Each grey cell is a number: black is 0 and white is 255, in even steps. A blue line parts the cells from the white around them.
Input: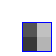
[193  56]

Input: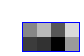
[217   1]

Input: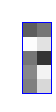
[118 253]

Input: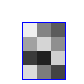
[ 91 213  58]

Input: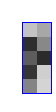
[167  46]

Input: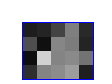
[ 41 124 132 132]

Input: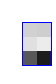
[206 224]

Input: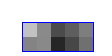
[126  71]

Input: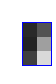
[83 35]
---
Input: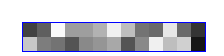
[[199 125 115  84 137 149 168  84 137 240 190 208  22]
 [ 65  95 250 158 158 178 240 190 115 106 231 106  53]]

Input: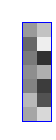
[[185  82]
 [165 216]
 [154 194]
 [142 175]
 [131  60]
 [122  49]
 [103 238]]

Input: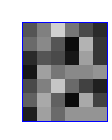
[[106 137  85  11 179  54]
 [ 97 169  97  11 169  65]
 [ 85 128 208 118  74  42]
 [ 74 128 198 106  65  31]
 [ 42  85  74  22 160  54]
 [ 31 160 106 148 148 148]
 [ 22 160 118 137 137 148]]

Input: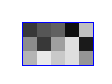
[[180 233 201 223 149]
 [140  56 159 223  26]
 [ 56  86  97  16 192]]

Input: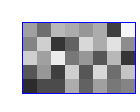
[[207 160 235 120 151  86 184  53]
 [160 110 184 172 151 172  63 246]
 [132 207  53  98 216 172 226 141]
 [ 86 151  63 207  86 216 110 196]
 [ 43  75  75 172  98 160 120 132]]

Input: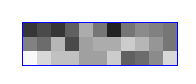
[[249 216 193 193 160 160 204  96 108 139 216]
 [129 108 182  74 160 172 172 204 182 150 118]
 [ 54  74  54  96 172 118  34 118 139 129 118]]

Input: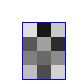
[[223  23 200]
 [190  77 211]
 [128 106 140]
 [ 88 160  44]]

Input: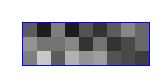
[[147 115 115 135  51 115  51  73 104]
 [126 199  92 177 147 157  83  73  62]
 [ 92  29 126  29  83  51  92 135 104]]
